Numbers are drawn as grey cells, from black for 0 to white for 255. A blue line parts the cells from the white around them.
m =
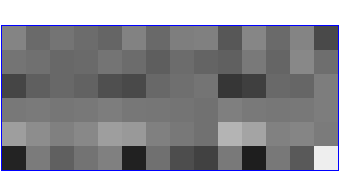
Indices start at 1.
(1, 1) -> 132
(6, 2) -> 123
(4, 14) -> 125
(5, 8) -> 120
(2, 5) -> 116
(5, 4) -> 136
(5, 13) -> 133
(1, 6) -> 130
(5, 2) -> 141
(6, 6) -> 33
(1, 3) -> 116
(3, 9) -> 116
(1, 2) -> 106
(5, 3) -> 128
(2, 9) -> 100
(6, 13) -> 89
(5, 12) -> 129
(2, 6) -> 108
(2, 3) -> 104
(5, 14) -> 123
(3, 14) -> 125
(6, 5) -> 128
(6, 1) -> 35
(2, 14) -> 110
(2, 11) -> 121
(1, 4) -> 108

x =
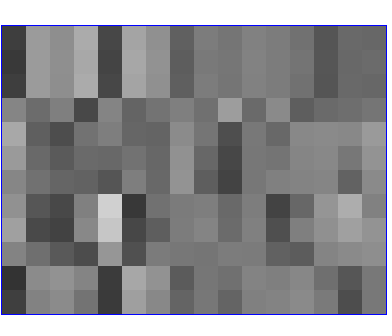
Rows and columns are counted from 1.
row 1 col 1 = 62
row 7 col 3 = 101
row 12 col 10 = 100
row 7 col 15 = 98
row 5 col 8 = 139
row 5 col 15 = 136
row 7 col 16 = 138
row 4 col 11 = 106
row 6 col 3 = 90
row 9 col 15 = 160
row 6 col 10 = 71
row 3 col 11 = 129
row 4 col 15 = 110
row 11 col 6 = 167
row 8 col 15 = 173
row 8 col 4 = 128
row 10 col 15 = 138
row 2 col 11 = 130
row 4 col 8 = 127
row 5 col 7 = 100
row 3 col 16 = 103
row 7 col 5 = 85
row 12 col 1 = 63
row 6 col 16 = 147
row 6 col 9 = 103
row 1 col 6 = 164
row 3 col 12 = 124
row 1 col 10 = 117
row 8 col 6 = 56
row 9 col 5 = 198
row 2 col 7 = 146
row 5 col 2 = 95
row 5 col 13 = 136
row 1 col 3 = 142

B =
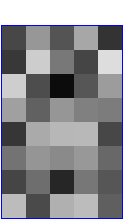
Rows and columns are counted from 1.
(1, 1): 71
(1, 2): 151
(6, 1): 115
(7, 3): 38
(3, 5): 156
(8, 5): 95
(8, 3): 176
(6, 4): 152
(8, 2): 74
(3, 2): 77
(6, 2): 149
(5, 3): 183
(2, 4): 69

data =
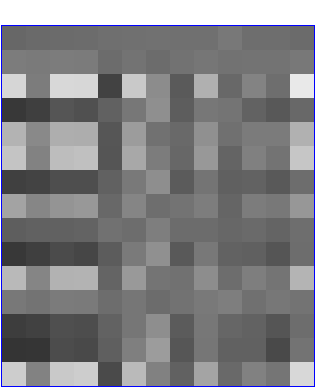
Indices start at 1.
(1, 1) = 103
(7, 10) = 96
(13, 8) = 91
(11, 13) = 180
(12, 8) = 114
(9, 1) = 94
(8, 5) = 104
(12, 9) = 121
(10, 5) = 92
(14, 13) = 115
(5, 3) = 174
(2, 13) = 120
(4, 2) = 63
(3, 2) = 124
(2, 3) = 124
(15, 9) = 164
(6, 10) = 100
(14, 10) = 97
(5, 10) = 112
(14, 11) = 97
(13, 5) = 98
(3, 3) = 216
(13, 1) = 61
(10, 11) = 96
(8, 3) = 148
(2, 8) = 114
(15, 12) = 117
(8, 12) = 120
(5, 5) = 86
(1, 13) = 107
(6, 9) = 152
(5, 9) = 144
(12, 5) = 109
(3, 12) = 110

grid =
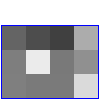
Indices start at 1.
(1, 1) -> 100
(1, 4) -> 172
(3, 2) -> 122

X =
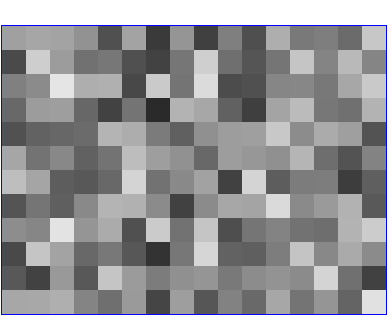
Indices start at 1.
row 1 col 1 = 160
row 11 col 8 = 144
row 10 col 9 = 214
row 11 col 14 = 212
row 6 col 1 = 166
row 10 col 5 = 120
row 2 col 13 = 197
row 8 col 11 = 164
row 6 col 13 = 181
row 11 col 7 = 124
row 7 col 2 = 165
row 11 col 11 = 140
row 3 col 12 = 134
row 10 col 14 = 136
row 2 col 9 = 207
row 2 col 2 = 206
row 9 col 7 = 203
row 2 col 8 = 118
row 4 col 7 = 42
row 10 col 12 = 125
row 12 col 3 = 175
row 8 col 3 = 95
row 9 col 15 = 179
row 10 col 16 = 139
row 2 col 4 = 113
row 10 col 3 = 163
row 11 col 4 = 88
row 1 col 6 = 163
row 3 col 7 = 202
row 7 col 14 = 125
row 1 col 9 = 64
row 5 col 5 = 180
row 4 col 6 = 116
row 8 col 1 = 84
